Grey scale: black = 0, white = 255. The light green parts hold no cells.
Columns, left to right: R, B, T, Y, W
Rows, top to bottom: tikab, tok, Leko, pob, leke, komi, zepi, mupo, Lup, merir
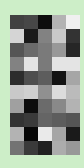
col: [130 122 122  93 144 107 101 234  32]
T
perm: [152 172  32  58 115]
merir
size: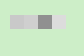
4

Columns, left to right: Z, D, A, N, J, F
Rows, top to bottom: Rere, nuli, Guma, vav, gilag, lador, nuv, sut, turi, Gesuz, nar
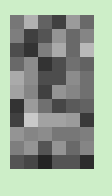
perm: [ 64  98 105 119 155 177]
Rere
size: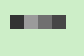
4
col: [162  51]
Z
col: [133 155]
D

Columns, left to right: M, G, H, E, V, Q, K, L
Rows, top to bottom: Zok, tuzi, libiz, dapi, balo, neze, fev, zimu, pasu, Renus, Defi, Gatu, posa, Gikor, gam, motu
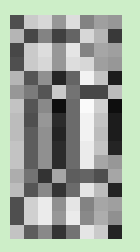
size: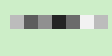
7
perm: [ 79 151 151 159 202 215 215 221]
dapi
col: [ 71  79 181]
M
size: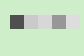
5
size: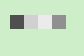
4
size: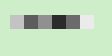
6

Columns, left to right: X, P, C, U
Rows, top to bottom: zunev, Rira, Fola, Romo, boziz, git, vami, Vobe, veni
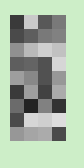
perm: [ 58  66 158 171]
git
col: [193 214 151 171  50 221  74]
U
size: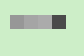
4
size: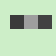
3
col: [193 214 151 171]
U
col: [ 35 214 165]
P
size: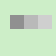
3

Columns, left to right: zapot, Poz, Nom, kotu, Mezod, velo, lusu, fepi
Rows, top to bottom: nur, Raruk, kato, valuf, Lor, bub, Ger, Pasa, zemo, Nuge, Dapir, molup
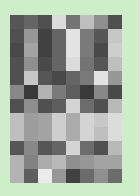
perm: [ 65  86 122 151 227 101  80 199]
Raruk
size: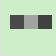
3
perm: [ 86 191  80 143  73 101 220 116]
valuf
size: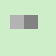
2
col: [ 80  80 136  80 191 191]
zapot

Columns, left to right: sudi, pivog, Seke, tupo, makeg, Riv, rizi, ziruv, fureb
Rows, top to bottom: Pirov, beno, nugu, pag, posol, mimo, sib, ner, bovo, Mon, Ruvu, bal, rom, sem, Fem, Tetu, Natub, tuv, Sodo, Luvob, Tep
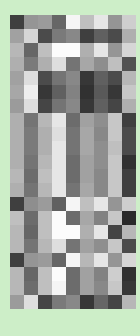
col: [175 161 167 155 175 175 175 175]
sudi
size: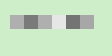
6
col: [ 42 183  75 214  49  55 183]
fureb

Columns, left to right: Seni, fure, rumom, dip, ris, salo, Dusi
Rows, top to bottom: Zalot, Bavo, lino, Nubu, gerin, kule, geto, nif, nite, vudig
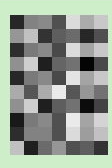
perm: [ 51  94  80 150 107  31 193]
vudig
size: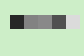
5
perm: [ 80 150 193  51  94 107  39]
Bavo
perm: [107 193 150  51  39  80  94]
Bavo
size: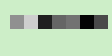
7
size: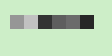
6

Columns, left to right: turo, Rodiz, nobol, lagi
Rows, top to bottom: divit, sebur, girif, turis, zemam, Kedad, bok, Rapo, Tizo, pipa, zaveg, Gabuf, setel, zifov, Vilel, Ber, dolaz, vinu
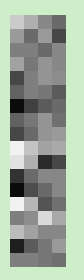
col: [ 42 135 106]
nobol
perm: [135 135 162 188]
Ber
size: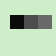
3
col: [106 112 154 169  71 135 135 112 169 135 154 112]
lagi

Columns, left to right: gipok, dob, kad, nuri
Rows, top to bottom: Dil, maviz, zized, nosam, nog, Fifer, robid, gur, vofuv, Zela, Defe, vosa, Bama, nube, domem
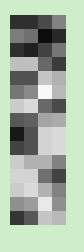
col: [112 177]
kad
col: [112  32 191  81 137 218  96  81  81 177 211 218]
dob
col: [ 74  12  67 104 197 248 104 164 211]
kad

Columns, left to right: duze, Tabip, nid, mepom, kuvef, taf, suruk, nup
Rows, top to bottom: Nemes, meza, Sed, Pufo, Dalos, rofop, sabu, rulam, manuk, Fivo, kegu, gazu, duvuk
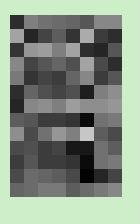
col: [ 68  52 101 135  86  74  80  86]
Tabip
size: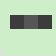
3
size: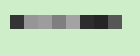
8
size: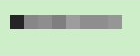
8
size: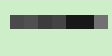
7

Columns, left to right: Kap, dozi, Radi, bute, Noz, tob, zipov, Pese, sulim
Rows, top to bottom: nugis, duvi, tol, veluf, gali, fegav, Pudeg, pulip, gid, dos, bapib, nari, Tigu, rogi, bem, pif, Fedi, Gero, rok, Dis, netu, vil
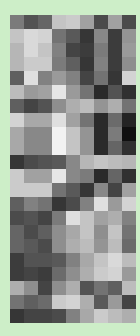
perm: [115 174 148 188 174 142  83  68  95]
Pudeg
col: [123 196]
Kap
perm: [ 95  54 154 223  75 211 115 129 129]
rogi

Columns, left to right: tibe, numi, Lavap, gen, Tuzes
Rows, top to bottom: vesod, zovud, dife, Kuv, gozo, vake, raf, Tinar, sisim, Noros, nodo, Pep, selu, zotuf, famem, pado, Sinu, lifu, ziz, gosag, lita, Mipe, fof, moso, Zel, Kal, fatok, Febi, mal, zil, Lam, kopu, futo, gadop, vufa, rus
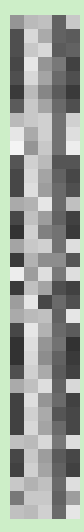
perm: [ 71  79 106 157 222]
selu
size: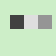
3
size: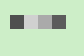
4
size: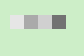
4

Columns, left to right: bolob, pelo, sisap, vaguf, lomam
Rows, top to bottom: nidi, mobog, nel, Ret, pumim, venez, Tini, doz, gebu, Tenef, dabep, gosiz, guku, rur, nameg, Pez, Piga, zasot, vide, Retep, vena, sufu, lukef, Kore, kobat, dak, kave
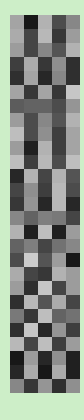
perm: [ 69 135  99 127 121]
nameg
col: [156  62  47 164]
bolob
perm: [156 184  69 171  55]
mobog

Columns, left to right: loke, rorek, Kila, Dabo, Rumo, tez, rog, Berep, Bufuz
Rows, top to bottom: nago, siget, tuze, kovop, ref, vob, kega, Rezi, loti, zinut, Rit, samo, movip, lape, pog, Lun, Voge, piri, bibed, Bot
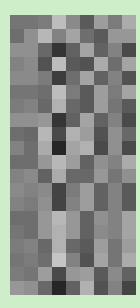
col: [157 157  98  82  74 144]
rog
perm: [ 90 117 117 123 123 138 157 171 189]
nago
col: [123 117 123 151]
loke
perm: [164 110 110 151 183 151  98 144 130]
pog
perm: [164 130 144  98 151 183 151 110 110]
pog
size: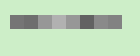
8

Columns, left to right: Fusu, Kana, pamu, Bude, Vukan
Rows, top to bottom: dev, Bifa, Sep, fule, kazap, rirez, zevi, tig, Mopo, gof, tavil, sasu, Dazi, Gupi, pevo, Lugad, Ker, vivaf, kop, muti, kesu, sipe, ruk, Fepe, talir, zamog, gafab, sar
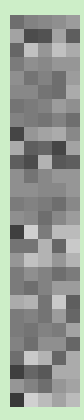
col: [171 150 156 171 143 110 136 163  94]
Vukan
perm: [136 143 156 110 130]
dev
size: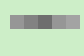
5

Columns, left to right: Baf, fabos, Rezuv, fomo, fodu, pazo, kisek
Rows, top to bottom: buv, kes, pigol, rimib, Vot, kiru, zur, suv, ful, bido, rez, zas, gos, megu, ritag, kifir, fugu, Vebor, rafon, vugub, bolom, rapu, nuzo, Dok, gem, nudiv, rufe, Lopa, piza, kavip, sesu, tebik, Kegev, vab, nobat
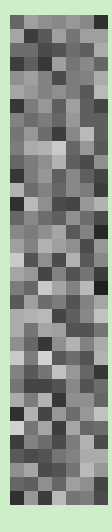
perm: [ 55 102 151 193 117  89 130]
nudiv
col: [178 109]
fodu
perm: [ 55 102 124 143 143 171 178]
Lopa
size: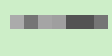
7

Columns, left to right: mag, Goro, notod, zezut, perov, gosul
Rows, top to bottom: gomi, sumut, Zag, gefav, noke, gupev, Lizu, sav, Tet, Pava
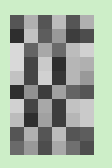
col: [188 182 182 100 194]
perov
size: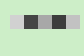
5
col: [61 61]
zezut
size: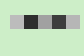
5

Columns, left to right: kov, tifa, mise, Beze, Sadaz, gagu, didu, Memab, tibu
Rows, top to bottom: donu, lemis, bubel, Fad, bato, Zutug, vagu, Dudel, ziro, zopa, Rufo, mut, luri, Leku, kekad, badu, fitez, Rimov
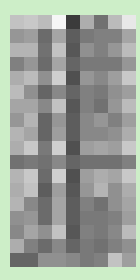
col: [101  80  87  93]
Sadaz
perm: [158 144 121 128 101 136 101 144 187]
Zutug
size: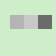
3
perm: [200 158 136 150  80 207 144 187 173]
bato
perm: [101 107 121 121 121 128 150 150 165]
Fad
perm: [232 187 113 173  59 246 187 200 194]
donu

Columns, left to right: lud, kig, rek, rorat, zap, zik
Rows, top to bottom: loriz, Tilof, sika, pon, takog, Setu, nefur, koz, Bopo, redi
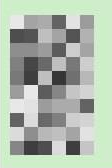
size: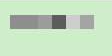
6
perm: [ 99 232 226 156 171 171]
nefur

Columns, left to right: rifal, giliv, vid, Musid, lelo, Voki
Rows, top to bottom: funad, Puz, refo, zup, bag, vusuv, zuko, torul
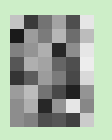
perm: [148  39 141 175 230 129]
refo
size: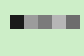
5
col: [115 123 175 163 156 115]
vid
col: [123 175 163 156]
vid
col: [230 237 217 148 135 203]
Voki
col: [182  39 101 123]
Musid

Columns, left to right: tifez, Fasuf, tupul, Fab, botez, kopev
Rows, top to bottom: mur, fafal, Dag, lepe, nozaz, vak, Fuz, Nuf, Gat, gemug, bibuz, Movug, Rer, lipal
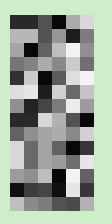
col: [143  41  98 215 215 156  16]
tifez
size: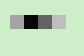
4
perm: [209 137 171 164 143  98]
Gat
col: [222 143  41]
tifez
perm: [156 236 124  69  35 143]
Fuz
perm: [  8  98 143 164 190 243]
Dag
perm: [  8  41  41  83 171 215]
mur

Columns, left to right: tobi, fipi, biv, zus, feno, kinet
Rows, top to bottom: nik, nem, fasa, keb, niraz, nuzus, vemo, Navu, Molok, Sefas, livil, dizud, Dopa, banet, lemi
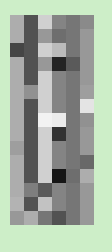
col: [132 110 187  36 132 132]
zus
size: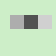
3
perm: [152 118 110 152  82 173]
nem
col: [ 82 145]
fipi

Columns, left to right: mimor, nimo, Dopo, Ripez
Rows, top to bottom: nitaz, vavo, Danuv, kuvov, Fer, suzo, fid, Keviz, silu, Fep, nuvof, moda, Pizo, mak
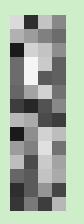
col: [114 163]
Ripez
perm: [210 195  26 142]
Danuv

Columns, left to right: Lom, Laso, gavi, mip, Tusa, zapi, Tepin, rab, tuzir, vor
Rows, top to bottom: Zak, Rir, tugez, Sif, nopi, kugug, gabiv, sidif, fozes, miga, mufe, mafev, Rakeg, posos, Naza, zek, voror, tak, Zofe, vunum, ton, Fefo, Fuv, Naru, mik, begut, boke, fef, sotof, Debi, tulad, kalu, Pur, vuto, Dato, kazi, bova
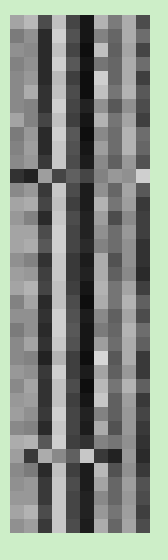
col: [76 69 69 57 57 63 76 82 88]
Tusa
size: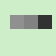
3
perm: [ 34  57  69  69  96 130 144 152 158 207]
sotof
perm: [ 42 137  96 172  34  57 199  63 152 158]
Zofe
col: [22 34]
zapi
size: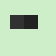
2

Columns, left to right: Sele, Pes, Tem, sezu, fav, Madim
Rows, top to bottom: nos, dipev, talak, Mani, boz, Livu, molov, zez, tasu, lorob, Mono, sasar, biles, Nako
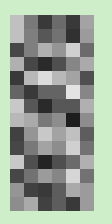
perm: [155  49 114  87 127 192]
dipev
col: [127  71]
Pes
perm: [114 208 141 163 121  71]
lorob
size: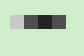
4
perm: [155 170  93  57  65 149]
biles

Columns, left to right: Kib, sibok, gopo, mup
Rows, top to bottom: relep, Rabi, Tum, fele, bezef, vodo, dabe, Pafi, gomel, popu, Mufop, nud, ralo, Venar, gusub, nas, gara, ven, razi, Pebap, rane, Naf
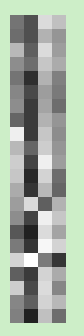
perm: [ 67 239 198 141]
gusub
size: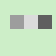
3
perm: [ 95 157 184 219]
Tum
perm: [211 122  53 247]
gara
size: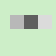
3
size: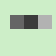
3

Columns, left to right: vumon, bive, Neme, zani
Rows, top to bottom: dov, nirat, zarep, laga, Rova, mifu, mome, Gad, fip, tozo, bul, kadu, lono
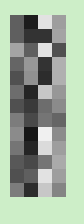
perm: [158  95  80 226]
kadu
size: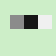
3
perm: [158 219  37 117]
tozo
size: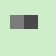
2
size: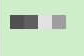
4
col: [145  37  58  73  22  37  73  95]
bive
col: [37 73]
bive

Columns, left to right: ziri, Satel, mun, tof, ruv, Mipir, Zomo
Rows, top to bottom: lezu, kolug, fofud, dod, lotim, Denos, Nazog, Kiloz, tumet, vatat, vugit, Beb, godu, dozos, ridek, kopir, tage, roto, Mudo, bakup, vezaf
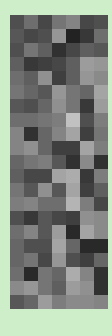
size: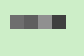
4
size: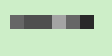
6
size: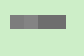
4

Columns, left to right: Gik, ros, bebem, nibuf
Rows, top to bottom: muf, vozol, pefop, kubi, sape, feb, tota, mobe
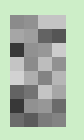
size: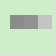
3
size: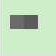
2
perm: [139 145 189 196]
kubi

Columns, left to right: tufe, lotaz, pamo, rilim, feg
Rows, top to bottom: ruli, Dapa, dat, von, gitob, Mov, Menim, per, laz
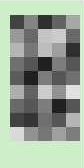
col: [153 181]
tufe
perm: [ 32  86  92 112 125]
gitob
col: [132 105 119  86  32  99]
lotaz
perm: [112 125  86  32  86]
von

